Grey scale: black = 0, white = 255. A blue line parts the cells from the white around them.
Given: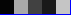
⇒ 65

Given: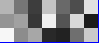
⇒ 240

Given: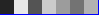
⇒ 203

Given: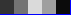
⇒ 218

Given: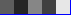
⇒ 134

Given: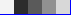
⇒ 90

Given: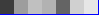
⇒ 178

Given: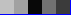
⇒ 8

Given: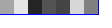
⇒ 83

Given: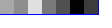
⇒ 122
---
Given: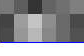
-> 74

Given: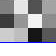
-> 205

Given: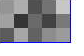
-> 92

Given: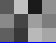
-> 95

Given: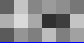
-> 90

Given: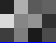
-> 61

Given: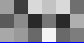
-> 168

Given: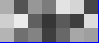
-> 180

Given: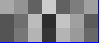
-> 84

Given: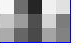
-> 171
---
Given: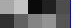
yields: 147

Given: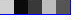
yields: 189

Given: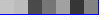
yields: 54

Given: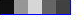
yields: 101

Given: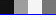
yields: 245

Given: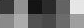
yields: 107

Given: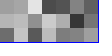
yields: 131
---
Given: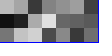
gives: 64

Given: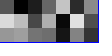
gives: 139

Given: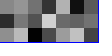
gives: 90

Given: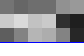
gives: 153

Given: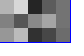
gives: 115

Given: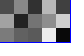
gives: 64

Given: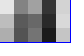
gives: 211

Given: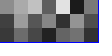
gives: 121

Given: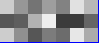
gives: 184

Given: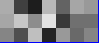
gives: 153
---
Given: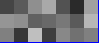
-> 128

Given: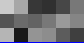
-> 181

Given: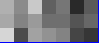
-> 214

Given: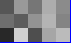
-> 40

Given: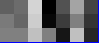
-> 128

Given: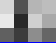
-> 96

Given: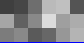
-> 124

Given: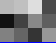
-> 129

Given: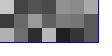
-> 176
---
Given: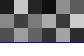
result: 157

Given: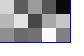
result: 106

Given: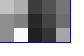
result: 249

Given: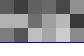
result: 85

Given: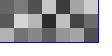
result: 115

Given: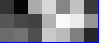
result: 114
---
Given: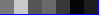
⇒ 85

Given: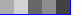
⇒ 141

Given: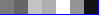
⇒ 149

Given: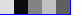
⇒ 131

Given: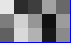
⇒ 138

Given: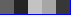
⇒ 97

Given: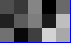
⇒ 92

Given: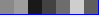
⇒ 109

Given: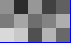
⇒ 131
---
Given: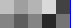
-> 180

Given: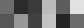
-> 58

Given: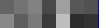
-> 129

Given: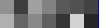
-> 160

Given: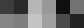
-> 182

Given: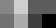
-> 92
